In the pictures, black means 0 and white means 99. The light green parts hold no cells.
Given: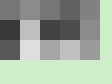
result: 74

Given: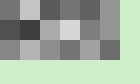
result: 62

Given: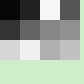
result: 68

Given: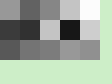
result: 59

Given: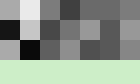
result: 34

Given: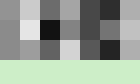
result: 14

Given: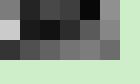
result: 48

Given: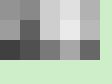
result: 65
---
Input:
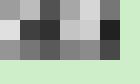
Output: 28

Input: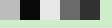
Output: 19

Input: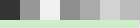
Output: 73

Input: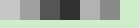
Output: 53

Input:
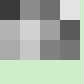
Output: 46

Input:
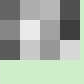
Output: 84
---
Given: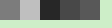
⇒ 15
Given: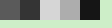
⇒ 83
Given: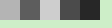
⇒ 80
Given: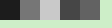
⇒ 78
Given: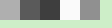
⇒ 24
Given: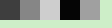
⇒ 80
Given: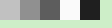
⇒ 36
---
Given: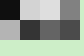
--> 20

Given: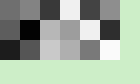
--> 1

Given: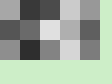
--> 41

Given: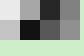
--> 7

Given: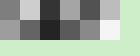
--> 39

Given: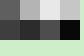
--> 17

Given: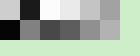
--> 50

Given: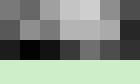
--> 55

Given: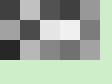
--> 29
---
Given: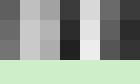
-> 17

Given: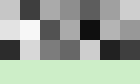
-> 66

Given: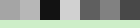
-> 81

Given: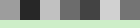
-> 42

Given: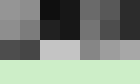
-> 9

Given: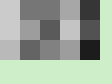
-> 35

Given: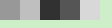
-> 19

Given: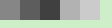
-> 25

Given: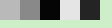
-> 2
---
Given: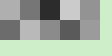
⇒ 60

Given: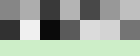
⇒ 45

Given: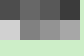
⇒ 65

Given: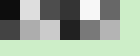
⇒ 70

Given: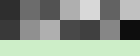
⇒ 5

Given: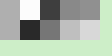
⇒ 84
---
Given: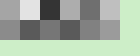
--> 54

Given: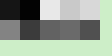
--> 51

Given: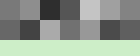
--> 40

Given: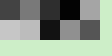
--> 77

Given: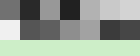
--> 93

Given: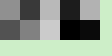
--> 32
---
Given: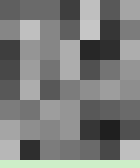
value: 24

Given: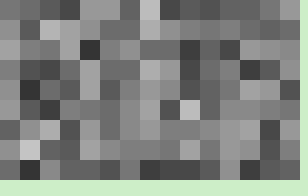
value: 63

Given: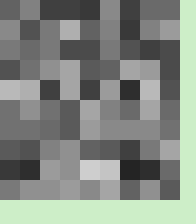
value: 47

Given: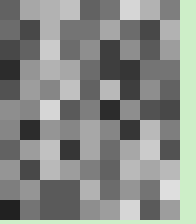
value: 28

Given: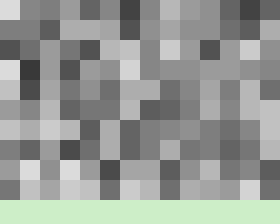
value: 32

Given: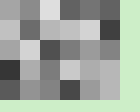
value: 64

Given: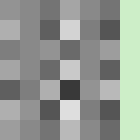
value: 49
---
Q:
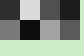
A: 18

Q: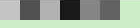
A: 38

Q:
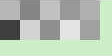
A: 56

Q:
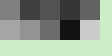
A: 25

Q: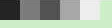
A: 48

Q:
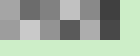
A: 35

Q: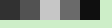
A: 32

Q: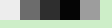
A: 42

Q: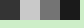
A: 45
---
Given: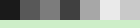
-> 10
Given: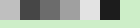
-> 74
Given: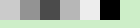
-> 79
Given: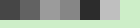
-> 27
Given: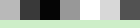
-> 72
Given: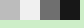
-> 73
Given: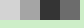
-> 82
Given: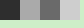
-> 18
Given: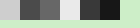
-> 80
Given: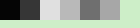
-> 2
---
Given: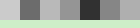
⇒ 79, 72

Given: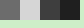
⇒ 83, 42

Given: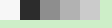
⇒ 96, 79

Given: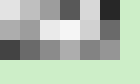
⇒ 95, 91

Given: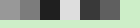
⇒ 86, 59

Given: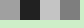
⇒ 76, 62

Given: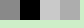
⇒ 78, 67

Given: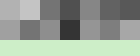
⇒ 76, 69
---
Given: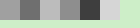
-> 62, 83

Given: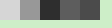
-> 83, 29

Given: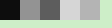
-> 5, 70

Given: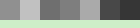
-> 56, 21

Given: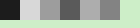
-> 11, 51

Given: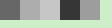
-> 40, 61

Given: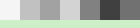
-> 95, 44

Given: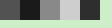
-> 32, 18

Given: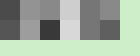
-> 29, 37

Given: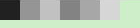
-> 13, 83
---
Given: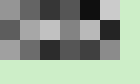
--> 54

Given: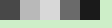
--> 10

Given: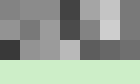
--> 43

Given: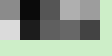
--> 26

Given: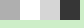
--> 21

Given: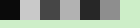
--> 55

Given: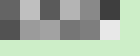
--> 90

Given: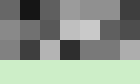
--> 67

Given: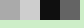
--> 39

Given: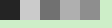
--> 55
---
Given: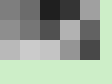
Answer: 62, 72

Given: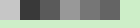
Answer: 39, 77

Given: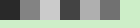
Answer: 44, 16

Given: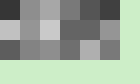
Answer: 25, 36

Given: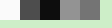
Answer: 45, 97

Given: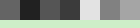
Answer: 64, 39
